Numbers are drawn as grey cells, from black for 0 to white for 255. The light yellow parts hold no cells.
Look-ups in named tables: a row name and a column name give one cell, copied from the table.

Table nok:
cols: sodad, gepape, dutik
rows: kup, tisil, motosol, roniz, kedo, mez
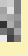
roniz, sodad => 50
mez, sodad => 233
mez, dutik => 122
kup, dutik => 127
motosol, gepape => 164
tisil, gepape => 224
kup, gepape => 205
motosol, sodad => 173
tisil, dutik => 127
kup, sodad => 198
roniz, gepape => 175
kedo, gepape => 86
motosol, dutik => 148
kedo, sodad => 118
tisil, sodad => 162
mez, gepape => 66
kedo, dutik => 164

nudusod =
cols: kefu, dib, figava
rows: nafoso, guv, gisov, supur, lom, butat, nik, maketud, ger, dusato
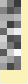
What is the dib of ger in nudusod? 158
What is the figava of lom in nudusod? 239
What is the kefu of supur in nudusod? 182
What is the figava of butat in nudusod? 93
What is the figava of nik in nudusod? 71
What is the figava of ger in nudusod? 120
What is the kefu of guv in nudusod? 131
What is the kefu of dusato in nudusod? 155
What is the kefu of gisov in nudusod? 170
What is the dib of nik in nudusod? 120
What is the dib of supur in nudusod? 63
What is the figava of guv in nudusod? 107
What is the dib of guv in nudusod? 81
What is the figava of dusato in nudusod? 116
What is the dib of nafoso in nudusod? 115
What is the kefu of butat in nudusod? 211
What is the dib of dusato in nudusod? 73
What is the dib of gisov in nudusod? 169
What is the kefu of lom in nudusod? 104
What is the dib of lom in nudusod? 214

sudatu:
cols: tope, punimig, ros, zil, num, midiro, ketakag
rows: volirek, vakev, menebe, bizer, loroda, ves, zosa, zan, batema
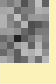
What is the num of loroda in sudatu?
83
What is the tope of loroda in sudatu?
154
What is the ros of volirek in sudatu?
147
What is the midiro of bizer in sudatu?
88
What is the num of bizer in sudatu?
78
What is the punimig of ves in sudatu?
127
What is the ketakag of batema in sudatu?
182
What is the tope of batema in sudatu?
170
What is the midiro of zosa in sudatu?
181
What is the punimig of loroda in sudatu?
158
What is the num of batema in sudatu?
165
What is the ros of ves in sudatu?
35
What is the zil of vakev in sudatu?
125
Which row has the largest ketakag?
batema

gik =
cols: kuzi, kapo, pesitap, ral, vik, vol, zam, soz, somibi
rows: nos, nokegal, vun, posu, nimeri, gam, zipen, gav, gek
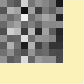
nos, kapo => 101
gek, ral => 218
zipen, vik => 177
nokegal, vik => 160
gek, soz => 143
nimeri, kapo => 207
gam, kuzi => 145
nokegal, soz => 97
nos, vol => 147
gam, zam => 145
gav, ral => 79
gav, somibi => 73
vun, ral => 241
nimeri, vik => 184

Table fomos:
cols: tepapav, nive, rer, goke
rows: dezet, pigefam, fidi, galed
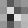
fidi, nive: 37
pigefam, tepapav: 148
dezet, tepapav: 155
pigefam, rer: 86
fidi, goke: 186
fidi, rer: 227
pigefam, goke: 118
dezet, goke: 150
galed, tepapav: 148
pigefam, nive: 219
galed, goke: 181
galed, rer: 152
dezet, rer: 135
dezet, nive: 89
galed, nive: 88
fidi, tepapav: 174

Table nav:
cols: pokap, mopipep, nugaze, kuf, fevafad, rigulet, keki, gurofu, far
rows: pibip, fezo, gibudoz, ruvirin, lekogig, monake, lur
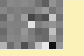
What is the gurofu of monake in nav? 161
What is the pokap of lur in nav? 179
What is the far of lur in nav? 150
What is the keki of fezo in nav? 155
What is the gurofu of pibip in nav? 146
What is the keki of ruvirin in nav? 140
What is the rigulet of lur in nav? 190
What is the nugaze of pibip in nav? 133
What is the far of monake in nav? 127
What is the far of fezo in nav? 133
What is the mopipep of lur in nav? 109
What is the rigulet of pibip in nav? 114
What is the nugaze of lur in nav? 136
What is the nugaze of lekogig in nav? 127
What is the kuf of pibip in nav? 138

